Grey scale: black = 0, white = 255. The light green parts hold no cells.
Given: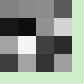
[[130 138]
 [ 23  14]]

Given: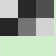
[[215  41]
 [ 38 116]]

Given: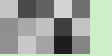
[[197  73]
 [143 169]]

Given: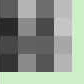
[[ 92 181]
 [ 41 138]]

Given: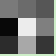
[[122 107]
 [  8 236]]

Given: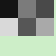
[[ 20 123]
 [217  86]]

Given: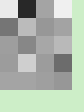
[[234  40]
 [117 187]]

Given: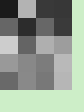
[[ 27 179]
 [102  44]]

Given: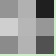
[[148 177]
 [207 182]]
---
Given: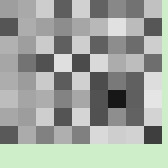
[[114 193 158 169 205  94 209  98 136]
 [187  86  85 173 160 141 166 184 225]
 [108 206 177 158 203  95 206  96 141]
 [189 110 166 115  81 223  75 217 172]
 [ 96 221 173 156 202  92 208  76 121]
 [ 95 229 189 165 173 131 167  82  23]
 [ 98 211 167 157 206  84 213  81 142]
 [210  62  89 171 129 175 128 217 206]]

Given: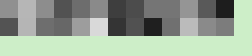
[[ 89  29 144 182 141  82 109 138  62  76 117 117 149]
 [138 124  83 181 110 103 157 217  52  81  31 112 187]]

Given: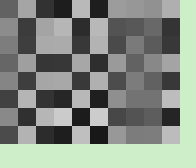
[[145 175  98 165  50  29 185  30 156 151]
 [104  52 140  60 164 182  44 184  83  88]
 [ 91  56 125  62 170 171  56 179  74 122]
 [136 164 102 159  54  55 167  46 154  98]
 [ 97  56 133  62 166 168  57 176  76 124]
 [115 189  65 181  51  38 184  31 143 115]
 [ 93  37 137  48 182 203  28 204  71  83]
 [125 188  75 179  44  30 191  24 152 124]]

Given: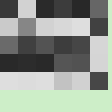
[[ 40 102  56 210  42  60]
 [222  65 202 134 210 216]
 [ 70 214 106  64  83  61]
 [ 82 213  41  44  41  85]
 [209  71 222 220 222 194]]

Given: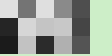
[[138  78 224 116 223]
 [200  69  37 214 196]
 [176  84  27 194  43]]

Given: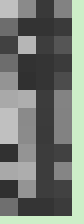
[[ 57 130 192 138]
 [ 51  58 109  51]
 [ 61  85  65 182]
 [ 52  59 109  50]
 [ 52  76 148  48]
 [ 60 131 169 174]
 [ 59 130 192 138]
 [ 58 130 192 139]
 [ 60  65  49 148]
 [ 60 133 169 173]
 [ 61  65  48 148]
 [ 52  59 111  52]]

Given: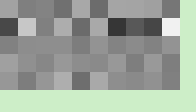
[[160 118 162 127 131 112 168 108 165 164]
 [ 70 241  72 199 128 173 107 169  54  88]
 [130 147 129 141 142 142 125 147 131 139]
 [153 126 160 144 135 152 141 138 152 126]
 [145 128 151 125 150 174 110 169 142 138]]

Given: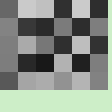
[[203  46 103 202 192  48]
 [ 45 126 131  56  42 123]
 [190  50 126 170 119  47]
 [ 32 126 125  40  24 178]
 [180 130  88 165 172 146]]
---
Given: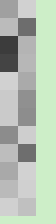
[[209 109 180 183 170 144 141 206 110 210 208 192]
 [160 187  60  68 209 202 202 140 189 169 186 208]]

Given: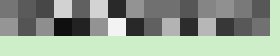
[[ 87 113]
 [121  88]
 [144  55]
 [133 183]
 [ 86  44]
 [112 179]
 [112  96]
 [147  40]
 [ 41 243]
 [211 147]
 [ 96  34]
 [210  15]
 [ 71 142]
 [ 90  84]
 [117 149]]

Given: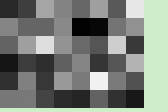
[[231 145  57 179  80  24]
 [ 89 116 206  86 122  49]
 [159   7  85  53 241  98]
 [103   2 105 133 122  37]
 [131 137 147  96 153  43]
 [165 101 222  46  55  68]
 [ 62 101 159  60 128 120]
 [ 40 133  99  20  48 119]]

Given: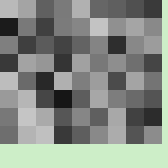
[[ 58 137 156  69 116  84  44 140]
 [ 80 165 136 111 164 106  65  84]
 [ 95 144  46 142  75 125 168 172]
 [102 195 132 120 157 167  95 137]
 [177 134  99 161 126  93 134  94]
 [122 123  67  52 176  22  86  57]
 [ 96  64  91 150  40  70 170 192]
 [164 121  63 163 106 182 197 180]
 [185  27 127  57 189 154 120 110]]

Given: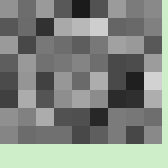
[[137 128  88 156 210 174 110 137]
 [123 105 153  76  31  47 119  71]
 [155 101 161  73  73  43 123 123]
 [ 82 206 120 110 173 140  39  94]
 [ 27 184  93 132 106 164  79  72]
 [ 88 169 109 119 151 142  81 112]
 [154  49 120 113  65  84 172 112]
 [109 107  72 153 149 172 129 108]
 [146  87 154  94  75  64 144 133]]

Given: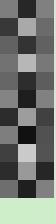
[[128 107  97 120  93 129  65  81  83  38 128]
 [ 39 169  51 183  45  30 157  17 202 153  31]
 [126  56  98 114 102 132  44 126  64  44 110]]

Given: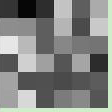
[[171 201 116  44  92  85]
 [ 94  75 119 165  83 137]
 [195 181 135  85  74 123]
 [ 45  94  94 160  80  81]
 [  6 140 185 208  79 216]
 [ 52 141 230  82 163 161]]

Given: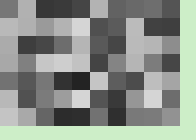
[[ 84  63 141  70 165 109 146]
 [110  65 181 124 190 213 123]
 [105 187 186 181  76 150 121]
 [ 98  91  70 132  93  57  47]
 [179  80  89  68 197  84 114]
 [ 69 213 181 194  35 213  46]
 [ 58 179 109 206  50 157  44]
 [ 55 154  71 198 119 123 101]
 [177 176  62 128  87  81 169]
 [119 185 171 168 114 184 196]]
